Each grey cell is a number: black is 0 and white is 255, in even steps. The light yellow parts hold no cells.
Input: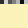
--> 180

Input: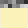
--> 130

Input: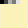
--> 177

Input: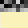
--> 87

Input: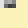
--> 105

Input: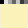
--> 196

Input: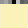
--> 192

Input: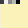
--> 138

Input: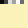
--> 162

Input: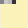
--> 202
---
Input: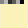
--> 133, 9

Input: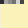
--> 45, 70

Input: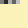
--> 124, 192

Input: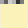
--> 164, 124

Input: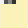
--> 240, 51

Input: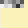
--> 103, 188

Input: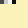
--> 73, 16
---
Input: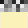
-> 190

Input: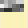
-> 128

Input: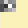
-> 193

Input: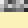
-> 40

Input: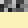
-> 158

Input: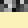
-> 110

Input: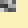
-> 95

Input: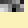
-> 116
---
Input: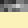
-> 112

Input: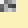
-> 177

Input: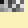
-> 81

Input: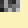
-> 176

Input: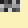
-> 205

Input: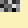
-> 126
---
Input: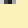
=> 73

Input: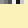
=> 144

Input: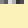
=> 132

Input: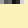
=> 100

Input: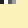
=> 89

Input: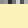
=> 153

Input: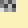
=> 179

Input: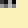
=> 157

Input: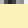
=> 160

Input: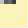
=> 91
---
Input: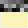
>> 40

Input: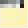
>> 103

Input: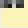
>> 131

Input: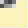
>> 208

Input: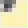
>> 211

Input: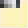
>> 91
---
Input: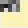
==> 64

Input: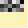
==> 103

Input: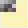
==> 104

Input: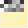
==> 246

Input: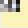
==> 177

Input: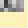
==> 113

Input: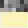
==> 168

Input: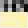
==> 187
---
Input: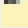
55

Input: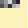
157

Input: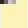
106

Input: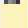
77

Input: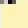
214

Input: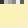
197

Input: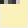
175

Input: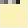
101

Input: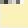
57

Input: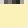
92
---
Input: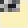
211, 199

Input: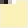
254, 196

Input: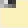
220, 188

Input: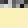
222, 207

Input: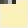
195, 100

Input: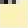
230, 177

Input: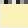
231, 201
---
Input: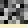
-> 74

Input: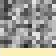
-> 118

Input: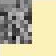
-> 150

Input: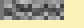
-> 117

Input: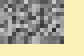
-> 114

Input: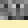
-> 101

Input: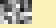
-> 35

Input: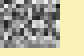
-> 134

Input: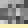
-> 186
